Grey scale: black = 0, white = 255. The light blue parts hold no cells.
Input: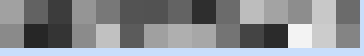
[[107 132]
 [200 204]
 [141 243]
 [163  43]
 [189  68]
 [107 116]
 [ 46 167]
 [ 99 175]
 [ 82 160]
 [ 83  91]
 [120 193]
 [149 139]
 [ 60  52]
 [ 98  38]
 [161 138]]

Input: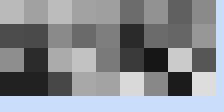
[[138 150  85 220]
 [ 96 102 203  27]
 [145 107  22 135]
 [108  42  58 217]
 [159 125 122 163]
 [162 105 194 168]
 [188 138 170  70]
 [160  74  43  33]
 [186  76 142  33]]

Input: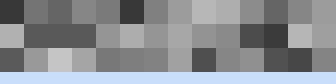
[[156 159 132]
 [134 182  71]
 [101  59  81]
 [140  76 144]
 [174 138 134]
 [183 147  79]
 [156 167 161]
 [128 149 130]
 [ 56 173 126]
 [122 149 120]
 [134  89 165]
 [101  89 197]
 [116  89 153]
 [ 56 177  90]]

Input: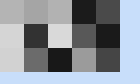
[[ 74  26  69]
 [ 27  88 155]
 [178 217  24]
 [165  50 107]
 [180 213 210]]

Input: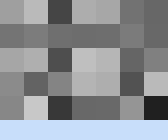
[[103 104 128 186  32]
 [114 123 101  82 149]
 [167 110 182 174 105]
 [173 109 191 180 104]
 [ 69 111  78 132  56]
 [186 124 175  99 200]
 [159 116 166 139 135]]

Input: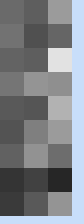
[[155 101 226 143 178 155 109  38 148]
 [ 94  80  94 148  85 127 146  65  89]
 [106 114  99 117  89  83  97  52  58]]
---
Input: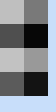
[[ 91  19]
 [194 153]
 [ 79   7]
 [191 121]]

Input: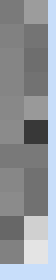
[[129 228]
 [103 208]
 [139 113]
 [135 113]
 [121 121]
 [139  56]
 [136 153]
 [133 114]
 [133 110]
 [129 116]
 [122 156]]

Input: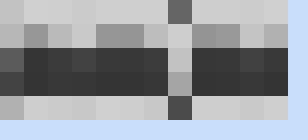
[[177 206 203 200 208 206 200  75 206 206 201 207]
 [ 67  52  56  55  52  52  55 165  52  53  56  52]
 [ 91  53  59  66  57  56  60 194  55  56  65  57]
 [183 151 186 201 150 149 189 206 148 153 196 177]
 [194 208 207 203 207 207 207 101 206 206 204 208]]

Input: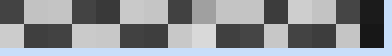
[[204  63  66 202 200  65  62 200 217  64  69 199  67  61 197  23]
 [ 67 194 196  67  57 201 197  65 160 196 196  60 206 195  69  27]]

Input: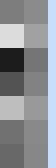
[[104 135]
 [113 137]
 [190 153]
 [ 83 130]
 [ 28 117]
 [220 161]
 [125 139]]

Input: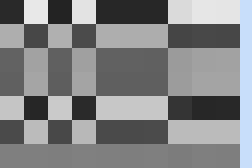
[[127 127 126 128 127 126 127 124 127 126]
 [ 74 187  72 184  74  74  75 187 187 187]
 [197  38 202  42 199 199 199  52  39  40]
 [ 96 165  94 164  95  95  95 156 164 164]
 [ 98 162  96 160  97  97  96 155 161 162]
 [174  71 176  75 174 173 173  69  72  71]
 [ 41 232  35 227  39  39  39 218 230 229]]

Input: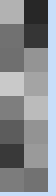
[[124 114]
 [ 57 154]
 [ 92 147]
 [126 187]
 [201 164]
 [111 148]
 [113  53]
 [178  39]]

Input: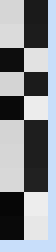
[[  9 231]
 [  6 237]
 [216  33]
 [214  30]
 [212  30]
 [  9 236]
 [212  27]
 [ 13 226]
 [219  28]
 [214  26]]
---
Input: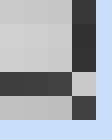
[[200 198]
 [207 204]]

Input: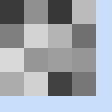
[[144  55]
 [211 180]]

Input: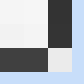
[[246  51]
 [244  52]]

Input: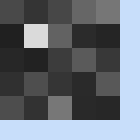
[[ 52  71]
 [218  98]]

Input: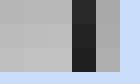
[[184 184]
 [189 190]]

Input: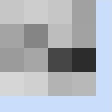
[[205 198]
 [133 189]]

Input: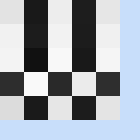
[[ 25 237]
 [ 28 242]]

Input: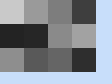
[[154 125]
 [ 38 138]]
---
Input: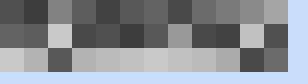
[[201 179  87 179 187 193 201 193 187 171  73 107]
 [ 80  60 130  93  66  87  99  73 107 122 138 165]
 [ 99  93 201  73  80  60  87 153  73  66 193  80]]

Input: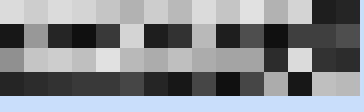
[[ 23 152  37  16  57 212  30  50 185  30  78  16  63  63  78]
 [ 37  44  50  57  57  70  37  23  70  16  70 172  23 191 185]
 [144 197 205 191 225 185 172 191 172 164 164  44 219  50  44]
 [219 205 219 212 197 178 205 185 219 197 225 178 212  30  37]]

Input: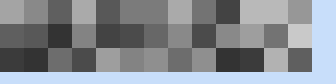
[[ 95  88  51 131  67  75 103 137  75 137 158 115 201]
 [164 137  95 170  88 123 123 170 115  67 185 185 151]
 [ 59  51 109  75 158 131 143 109 143  51  59 178  95]]

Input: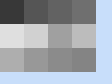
[[ 56  85  98 111]
 [174 152 139 132]
 [223 209 160 188]]

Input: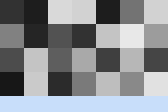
[[ 23 202  43 122 190 137 225]
 [129  37  82  50 196 232 156]
 [ 76 196  94 169  63 183  69]
 [ 50  29 217 210  29 115 210]]

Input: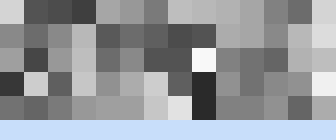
[[212  83  76  63 166 152 122 190 184 178 166 129 108 212]
 [ 55 205  95 198 145 172 205  95  42 145 114 137 145 240]
 [114 101 122 152 159 159 198 226  42 129 129 145 101 172]
 [137 108 137 184  89 108  95  76  83 172 166 137 184 220]
 [159  70 152 190 108 137  83  83 248 129 114 101 178 190]]
